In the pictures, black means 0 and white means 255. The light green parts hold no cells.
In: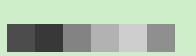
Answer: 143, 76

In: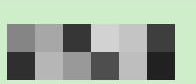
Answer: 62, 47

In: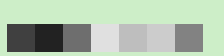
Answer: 130, 64

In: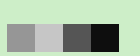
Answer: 14, 150

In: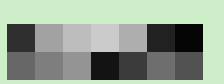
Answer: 5, 103

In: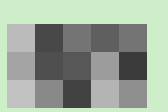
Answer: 116, 194

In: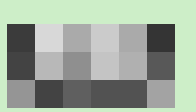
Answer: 52, 149
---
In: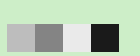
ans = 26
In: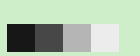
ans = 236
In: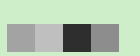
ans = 141
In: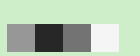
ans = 245
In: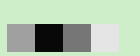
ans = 229
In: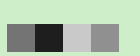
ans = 144
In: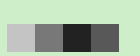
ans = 88
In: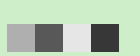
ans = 55
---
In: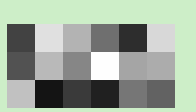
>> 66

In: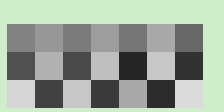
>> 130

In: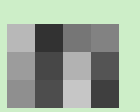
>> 184

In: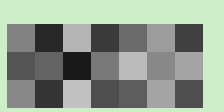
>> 129

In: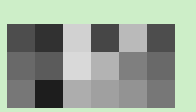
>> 77

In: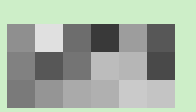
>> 143

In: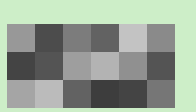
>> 152

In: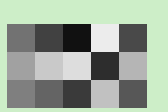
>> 114
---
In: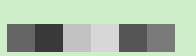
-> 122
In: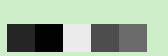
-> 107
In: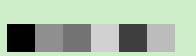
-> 188
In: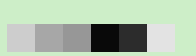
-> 227
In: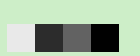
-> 1
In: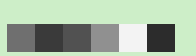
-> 44
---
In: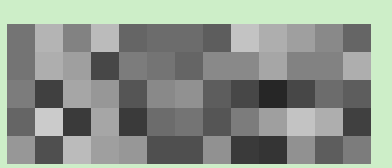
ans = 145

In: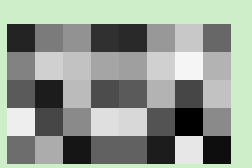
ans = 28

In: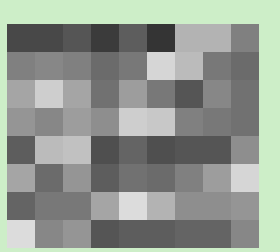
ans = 100

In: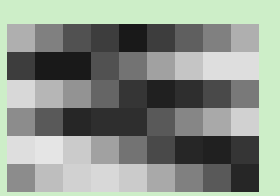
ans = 128

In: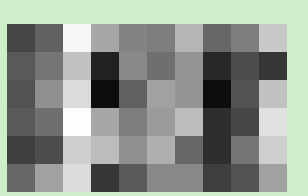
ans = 62

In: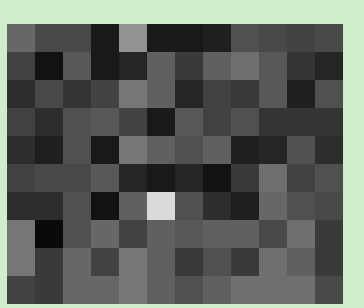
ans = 111

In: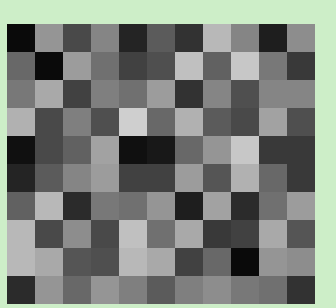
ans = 120

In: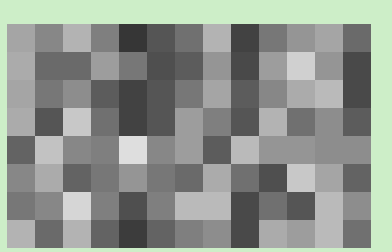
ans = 157
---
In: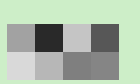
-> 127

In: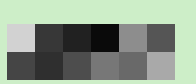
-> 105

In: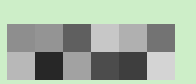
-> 62

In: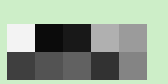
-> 50

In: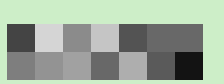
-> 90

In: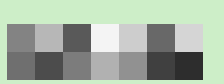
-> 64

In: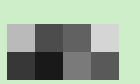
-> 122
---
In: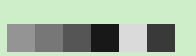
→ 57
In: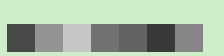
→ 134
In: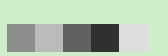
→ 221
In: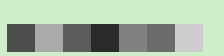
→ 205
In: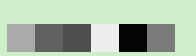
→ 123
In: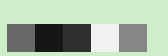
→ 134
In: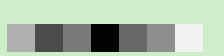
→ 242
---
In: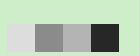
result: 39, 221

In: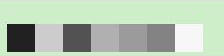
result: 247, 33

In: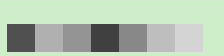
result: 212, 80

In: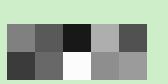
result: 81, 59

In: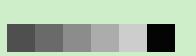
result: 4, 79

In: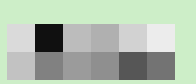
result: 236, 194
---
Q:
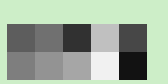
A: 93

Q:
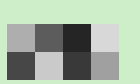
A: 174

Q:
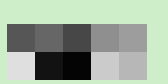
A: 86

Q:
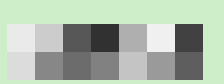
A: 234

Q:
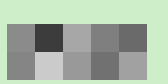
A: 139

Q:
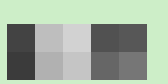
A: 67
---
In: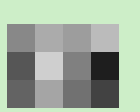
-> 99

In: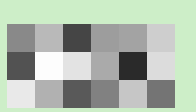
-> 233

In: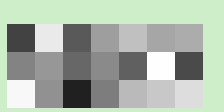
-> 248

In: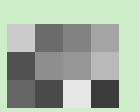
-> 101

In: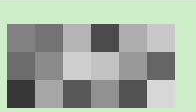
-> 55

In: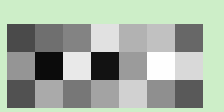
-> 81
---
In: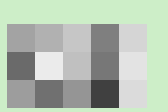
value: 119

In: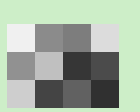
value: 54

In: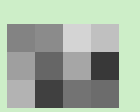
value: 166

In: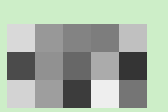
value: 171

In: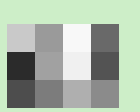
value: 240

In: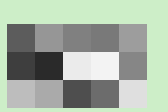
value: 243

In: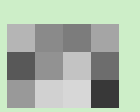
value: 195

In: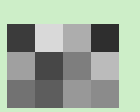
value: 126
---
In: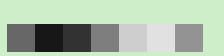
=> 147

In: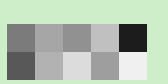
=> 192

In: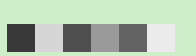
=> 154

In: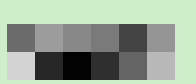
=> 156

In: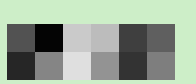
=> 188

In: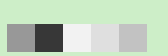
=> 194
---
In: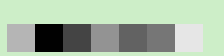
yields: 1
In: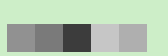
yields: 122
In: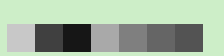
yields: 64
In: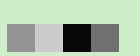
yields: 204
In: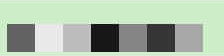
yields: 232
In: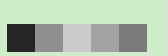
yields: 144
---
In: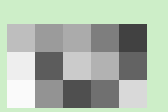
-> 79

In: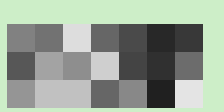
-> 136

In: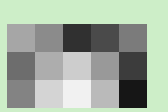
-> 241

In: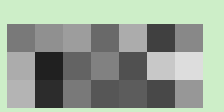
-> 92

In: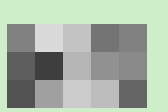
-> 203

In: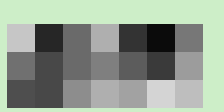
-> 162

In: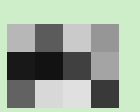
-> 216

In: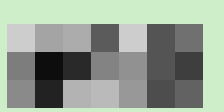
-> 152

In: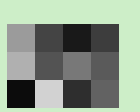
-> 210
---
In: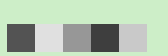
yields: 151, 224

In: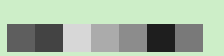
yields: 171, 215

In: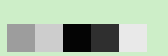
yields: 4, 233

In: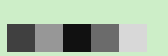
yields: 17, 216

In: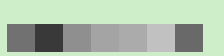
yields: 164, 193

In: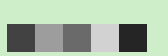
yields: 106, 210

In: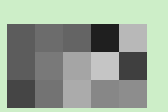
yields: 165, 197
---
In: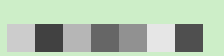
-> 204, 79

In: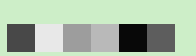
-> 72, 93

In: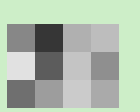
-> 135, 170

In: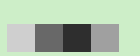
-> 207, 160

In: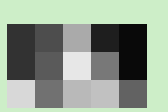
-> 50, 98

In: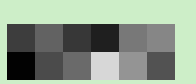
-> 61, 82

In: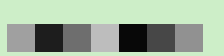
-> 160, 145
